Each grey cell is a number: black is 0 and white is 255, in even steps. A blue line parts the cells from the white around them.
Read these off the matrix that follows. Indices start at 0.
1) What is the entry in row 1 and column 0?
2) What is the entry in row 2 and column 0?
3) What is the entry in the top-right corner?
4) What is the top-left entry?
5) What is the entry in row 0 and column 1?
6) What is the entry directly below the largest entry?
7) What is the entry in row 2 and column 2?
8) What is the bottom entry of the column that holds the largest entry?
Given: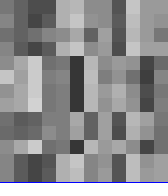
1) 133
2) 112
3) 154
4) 119
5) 98
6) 98
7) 112
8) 69

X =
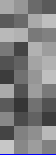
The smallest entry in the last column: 60
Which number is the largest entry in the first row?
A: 170
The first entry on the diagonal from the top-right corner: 90
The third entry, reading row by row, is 106
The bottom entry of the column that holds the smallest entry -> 136
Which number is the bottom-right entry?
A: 129
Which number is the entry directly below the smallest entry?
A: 75
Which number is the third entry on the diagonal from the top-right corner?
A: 178
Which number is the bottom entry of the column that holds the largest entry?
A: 199
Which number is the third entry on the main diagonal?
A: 121
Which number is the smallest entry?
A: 53
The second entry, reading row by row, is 150
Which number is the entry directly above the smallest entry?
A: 82

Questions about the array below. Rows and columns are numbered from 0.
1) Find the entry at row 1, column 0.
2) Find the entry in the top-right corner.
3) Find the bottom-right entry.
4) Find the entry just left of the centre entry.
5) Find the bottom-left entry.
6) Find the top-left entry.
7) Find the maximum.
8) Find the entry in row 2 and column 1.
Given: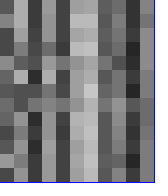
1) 131
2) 131
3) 124
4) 72
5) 72
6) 87
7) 198
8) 159

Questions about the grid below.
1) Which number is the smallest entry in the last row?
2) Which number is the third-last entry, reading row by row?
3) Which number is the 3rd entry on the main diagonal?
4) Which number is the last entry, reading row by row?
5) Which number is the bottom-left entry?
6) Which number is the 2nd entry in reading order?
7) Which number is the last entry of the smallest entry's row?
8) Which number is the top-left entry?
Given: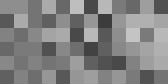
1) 81
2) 122
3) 136
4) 116
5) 96
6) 142
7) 164
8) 142

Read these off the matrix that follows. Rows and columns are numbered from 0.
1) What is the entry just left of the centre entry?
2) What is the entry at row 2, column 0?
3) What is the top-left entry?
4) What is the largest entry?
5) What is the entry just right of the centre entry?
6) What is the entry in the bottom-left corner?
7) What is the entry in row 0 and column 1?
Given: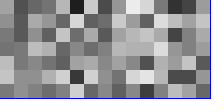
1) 109
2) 121
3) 162
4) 236
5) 183
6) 121
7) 81

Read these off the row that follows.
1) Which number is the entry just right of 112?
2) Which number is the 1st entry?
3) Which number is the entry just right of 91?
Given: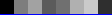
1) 176
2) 1
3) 112

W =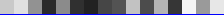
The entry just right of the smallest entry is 70
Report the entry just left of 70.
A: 34

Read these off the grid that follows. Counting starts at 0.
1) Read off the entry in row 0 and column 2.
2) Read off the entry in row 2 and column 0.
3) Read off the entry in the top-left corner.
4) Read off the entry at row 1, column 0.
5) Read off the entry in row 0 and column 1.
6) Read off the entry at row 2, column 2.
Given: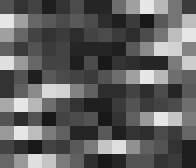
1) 67
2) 160
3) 83
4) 230
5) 51
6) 67

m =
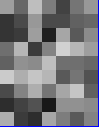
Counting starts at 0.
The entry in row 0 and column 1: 103
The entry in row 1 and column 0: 52
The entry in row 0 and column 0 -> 158
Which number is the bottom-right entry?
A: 131
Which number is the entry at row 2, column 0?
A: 52
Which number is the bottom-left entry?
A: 174
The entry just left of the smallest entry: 82
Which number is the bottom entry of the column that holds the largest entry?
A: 125
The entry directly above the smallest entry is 117
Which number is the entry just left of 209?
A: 131
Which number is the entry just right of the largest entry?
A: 182
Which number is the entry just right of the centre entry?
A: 111
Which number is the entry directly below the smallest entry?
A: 166
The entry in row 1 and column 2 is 152
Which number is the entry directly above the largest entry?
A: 166
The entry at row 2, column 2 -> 158
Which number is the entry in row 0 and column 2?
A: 190
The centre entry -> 190
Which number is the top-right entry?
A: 152

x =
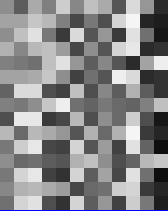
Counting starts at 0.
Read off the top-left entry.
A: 142
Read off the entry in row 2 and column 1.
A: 192
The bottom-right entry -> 29
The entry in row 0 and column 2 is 170
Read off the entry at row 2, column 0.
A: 142
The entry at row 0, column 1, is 93
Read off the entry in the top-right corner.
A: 43
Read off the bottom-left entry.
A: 112
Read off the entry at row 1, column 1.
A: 163
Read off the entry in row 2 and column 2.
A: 225
